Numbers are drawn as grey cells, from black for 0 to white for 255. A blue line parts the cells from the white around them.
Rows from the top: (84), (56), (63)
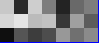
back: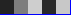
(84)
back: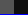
(63)

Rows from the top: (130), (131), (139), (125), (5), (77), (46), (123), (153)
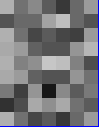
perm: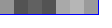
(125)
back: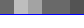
(131)

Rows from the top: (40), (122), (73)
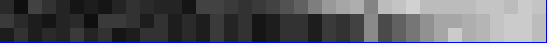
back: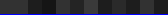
(122)
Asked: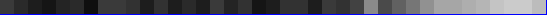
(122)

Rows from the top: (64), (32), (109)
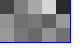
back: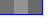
(109)
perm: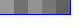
(32)
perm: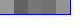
(32)
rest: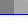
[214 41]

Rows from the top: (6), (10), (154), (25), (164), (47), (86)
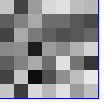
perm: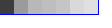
(86)
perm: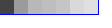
(6)

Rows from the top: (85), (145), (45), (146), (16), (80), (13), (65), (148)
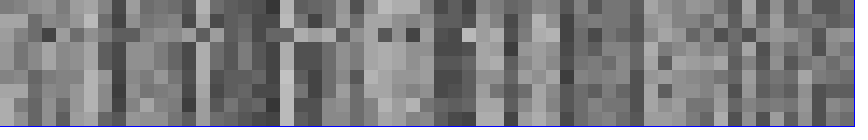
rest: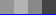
[131 165 131 124 61 157 87 117 94 102 54 186 81 81 137 144 109 131 179 157 179 117 102 94 102 165 165 94 137 165 131 87 109 131 117 117 81 165 144 157 117 117 157 102 131 117 124 117 150 81 137 124]
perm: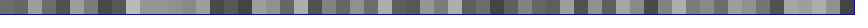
(148)
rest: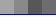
[94 124 102 81 165 94 144 144 131 150 81 150 94 109 94 144 81 94 94]
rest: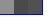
[94 157 117 87 109 165 137 87 109 94 124 102 81 165 94 144 144 131 150 81 150 94 109 94 144 81 94 94]

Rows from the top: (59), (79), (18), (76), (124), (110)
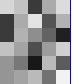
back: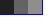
(18)
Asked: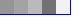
(110)
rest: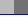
[242]
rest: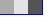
[178]
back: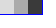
(59)
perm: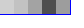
(76)

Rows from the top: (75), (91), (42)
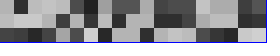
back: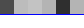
(42)
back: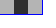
(42)
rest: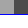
[208 40 180 180 47 180 195 188 76 54 40 201 208]
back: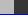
(91)
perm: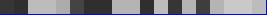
(91)

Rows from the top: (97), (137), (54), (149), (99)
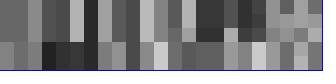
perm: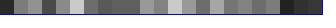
(149)
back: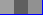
(97)
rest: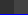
[145 95 160 109]

